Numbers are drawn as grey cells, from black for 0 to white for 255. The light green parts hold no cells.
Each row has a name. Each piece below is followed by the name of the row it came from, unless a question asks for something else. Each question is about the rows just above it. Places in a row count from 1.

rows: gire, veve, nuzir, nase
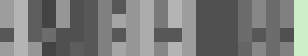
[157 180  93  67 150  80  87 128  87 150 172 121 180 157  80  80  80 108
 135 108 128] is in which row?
gire
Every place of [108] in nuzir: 4 18 20
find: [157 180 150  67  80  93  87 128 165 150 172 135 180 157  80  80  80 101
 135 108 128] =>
nase
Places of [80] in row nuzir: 5 6 15 16 17 21

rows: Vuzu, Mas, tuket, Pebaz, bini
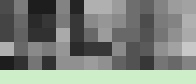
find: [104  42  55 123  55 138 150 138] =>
Mas
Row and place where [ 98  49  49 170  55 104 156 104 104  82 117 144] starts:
tuket, 2
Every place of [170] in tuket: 5 14
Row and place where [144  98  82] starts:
bini, 8

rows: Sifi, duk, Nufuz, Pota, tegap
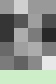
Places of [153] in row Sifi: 1 3 4
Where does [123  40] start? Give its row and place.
Nufuz, 3
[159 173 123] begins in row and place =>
Pota, 2

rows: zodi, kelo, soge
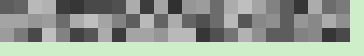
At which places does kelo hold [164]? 1 2 8
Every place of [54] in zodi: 6 22
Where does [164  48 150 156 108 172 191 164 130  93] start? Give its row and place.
zodi, 12

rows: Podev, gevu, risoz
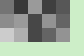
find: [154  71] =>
gevu
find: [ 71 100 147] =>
risoz
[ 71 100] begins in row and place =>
risoz, 3
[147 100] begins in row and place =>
gevu, 4
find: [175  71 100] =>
risoz

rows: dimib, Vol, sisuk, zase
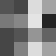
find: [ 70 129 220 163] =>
zase
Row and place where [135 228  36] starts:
Vol, 2
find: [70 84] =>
sisuk

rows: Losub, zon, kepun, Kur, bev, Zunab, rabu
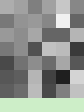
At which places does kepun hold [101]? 4 5
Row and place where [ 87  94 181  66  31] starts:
Zunab, 1

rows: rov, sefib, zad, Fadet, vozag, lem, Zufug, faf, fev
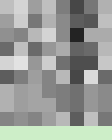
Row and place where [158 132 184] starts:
lem, 3
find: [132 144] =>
fev

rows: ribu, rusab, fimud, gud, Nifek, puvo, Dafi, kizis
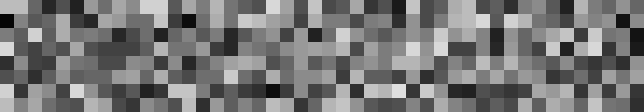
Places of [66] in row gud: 3 8 9 10 33 34 39
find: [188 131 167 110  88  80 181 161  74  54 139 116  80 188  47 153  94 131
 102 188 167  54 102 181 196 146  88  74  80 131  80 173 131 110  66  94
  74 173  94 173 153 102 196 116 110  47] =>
kizis
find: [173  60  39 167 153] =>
rusab
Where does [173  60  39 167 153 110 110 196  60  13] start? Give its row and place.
rusab, 5
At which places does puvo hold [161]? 10 24 44 46

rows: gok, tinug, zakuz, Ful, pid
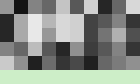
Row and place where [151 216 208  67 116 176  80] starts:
zakuz, 4
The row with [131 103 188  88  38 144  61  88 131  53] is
Ful
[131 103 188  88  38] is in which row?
Ful
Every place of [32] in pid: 3 7
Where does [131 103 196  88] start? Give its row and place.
gok, 3
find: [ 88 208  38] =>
gok
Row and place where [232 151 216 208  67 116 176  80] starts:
zakuz, 3

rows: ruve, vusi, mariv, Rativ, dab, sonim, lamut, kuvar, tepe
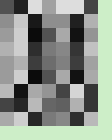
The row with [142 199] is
vusi
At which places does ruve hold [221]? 3 5 6
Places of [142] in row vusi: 1 4 5
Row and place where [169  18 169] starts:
sonim, 5

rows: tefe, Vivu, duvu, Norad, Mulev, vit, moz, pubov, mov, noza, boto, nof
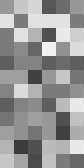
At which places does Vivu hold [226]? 1 3 4 5
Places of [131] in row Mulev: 2 3
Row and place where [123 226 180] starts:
duvu, 1
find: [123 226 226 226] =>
Vivu
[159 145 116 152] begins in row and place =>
noza, 1

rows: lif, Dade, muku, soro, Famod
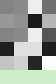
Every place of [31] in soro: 1 4
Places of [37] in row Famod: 3
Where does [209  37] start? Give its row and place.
Famod, 2

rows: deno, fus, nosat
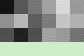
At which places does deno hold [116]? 3
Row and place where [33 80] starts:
nosat, 2
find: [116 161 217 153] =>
deno
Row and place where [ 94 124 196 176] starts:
fus, 3
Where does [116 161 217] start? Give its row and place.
deno, 3
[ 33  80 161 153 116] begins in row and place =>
nosat, 2
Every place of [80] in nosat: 1 3

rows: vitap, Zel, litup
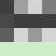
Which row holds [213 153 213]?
litup
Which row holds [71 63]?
Zel
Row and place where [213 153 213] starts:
litup, 2
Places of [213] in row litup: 2 4
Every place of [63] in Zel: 2 3 4

